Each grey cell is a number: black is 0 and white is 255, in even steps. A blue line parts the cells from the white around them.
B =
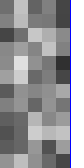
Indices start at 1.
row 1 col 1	111
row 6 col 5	70
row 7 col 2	145
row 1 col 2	193
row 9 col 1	95
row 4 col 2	159
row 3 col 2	112
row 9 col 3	182
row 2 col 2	187
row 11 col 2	102
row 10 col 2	103
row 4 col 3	133
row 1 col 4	128
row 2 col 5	68
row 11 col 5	157
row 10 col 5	194
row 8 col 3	102

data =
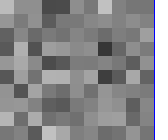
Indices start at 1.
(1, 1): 187
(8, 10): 94
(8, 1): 149
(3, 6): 133
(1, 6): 142
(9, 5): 121
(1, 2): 143
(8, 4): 95
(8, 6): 122
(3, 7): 123
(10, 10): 148
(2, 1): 150
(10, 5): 168
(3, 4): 122
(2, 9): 130
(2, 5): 121
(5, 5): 88
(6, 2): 159
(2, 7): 135
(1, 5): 75
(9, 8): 157
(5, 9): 120
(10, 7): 134
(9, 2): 110
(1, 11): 118
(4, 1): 89
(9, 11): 132
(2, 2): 123
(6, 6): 143
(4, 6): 138
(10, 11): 117
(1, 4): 74
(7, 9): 134
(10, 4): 193
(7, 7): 113

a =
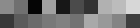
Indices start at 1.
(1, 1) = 139
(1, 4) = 161
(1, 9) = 188
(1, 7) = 50
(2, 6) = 114
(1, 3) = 5

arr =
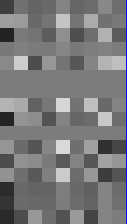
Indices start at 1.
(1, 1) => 63
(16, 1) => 42
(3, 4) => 93
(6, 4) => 124
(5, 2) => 205
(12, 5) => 90
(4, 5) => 134
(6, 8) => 124
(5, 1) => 137
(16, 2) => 77
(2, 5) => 196
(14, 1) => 44
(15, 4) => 104
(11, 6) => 111
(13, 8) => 61
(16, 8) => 132
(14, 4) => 100
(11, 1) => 149
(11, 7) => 160
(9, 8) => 200
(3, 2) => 122
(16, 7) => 68
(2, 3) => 105
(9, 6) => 102
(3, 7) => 110
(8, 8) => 105
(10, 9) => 124
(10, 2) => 124
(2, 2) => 155
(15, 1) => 53

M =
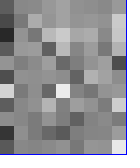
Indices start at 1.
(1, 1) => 93
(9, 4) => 147
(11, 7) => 149
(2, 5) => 162
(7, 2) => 122
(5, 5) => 105
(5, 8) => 159
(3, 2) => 147
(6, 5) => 141
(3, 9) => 199
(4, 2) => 153
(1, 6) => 145
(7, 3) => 142
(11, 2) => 136
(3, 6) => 167
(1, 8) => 137
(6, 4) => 147
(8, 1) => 93
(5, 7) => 147
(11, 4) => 138
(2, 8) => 146
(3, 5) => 202
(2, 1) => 73
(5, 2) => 127
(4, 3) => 156
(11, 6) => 120
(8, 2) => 136
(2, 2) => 121

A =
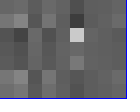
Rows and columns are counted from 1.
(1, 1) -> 102
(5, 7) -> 98
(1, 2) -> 106
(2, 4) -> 116
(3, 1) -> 83
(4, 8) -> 95
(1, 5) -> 98
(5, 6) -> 120
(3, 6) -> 202
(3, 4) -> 81
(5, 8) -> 96
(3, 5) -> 96
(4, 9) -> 93
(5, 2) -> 84
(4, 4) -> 87
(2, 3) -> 86
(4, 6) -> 104
